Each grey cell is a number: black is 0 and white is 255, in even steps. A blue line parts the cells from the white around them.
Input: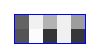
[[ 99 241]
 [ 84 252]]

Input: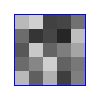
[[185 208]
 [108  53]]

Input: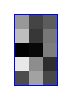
[[152  68]
 [190  55]]

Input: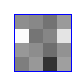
[[142 136]
 [252 117]]

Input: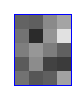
[[ 99  95]
 [115  43]]

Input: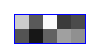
[[203  89]
 [ 83  23]]

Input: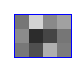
[[118 211]
 [139  44]]
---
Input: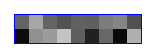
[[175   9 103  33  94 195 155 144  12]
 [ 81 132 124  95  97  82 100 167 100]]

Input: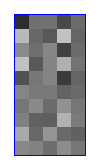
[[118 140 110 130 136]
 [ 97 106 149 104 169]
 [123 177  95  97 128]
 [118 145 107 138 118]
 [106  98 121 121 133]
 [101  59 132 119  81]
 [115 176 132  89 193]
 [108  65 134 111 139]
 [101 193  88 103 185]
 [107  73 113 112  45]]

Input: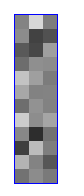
[[122 140 114]
 [ 86 131 179]
 [126 188  63]
 [114  45 136]
 [165 141 204]
 [130 146 110]
 [131 130 167]
 [124 159 195]
 [140 143 109]
 [159  71  89]
 [ 81  66 140]
 [125 215 131]]

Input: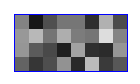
[[ 87  58 187  41 146  78  54  99]
 [150  43  47 162  31  73  91 150]
 [132 221 117 124 174 117 184 152]
 [ 75 177  46 118 118  79  23 131]]

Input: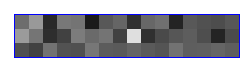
[[ 94 101  95  94 114  84  90 101  90  92 119  80  82 114  65  80]
 [ 75  36  78  93  86  74  48 223  65 116 106 124  65  46 117 155]
 [ 87  77  81  88  36 112 103  48 101  88  26 116 120  41 153 109]]

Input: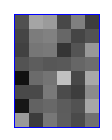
[[112  74  93 119  60 154]
 [166  82  92 104  98  22]
 [139  61  75 121  73  73]
 [168  72 192 116 107  17]
 [109 102  89  87  93  83]
 [152  84  53 121 118  65]
 [ 83  69 103 129 124  69]
 [ 62 127  72 155 165  80]]
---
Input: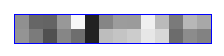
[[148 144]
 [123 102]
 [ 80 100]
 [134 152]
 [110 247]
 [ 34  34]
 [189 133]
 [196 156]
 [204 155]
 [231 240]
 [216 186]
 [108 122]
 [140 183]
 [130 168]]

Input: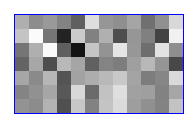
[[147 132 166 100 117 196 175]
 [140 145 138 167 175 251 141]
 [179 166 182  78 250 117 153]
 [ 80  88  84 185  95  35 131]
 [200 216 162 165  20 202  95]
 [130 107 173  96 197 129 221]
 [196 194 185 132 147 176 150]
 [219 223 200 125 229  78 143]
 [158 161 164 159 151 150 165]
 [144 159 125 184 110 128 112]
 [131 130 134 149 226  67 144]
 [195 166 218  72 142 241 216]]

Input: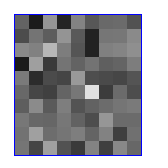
[[117 114 119  94 104 122  26 137  76  99]
 [ 69 160 104 139  70  44 159 129 116  27]
 [160 109 102  90  64  75  58 183  93 149]
 [ 82 117 119 126 100  69 116 125 148  36]
 [ 58 126  98  83 119 153  99  85  89 131]
 [131 100  77  98 225  78 115  34  34  87]
 [ 63 130 150 108  60  74  95 128 118 105]
 [136  63 107 117 107  70 100 132 119 107]
 [103 112 107 122  77  84 125 143 138  82]]

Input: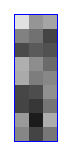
[[134 154  68  70 170 175  74 129 225]
 [ 68  28  55  77 125 141  90 113 149]
 [119 173 117 144 135 107  81  68 165]]

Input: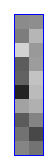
[[133 114  91 162  35  98  92 211 125 139]
 [115  72 132 176 187 195 156 153 182 142]]

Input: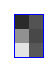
[[227 145  42]
 [ 88  72  83]]

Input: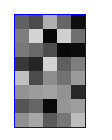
[[144  85 147 192  56 120 127  97]
 [166 102 157  76  37 105 211  75]
 [ 90   9 162 142 211  77   8 175]
 [119 150 146 114  95   8 208 101]
 [189 158  40 155 126  12 111  14]]

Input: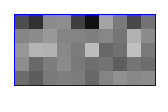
[[108 142 150 133  77]
 [ 93 105 180 139  49]
 [122 125 177 153 139]
 [126 138 136 132 142]
 [125 121 124 131  63]
 [104 111 188 127  17]
 [131 115 103 135 164]
 [145  94 112 117 122]
 [136 117 192 177  72]
 [140 109 122 139 115]]

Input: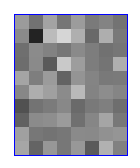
[[166 160  97  81 135 164 109 111 138 155]
 [100 119 139 115 174 126 138 139  35 114]
 [151 115 142 123 160 155  90 130 187 163]
 [119 119 155 136 139  99 201 118 214 118]
 [152 138 112 106 185 148 157 138 175 156]
 [ 90 137 134 121 131 132 125 125 105 122]
 [177 145 165 127 141 121 116 113 174 131]
 [129 149 120 110 133 122 175 118 121 115]]
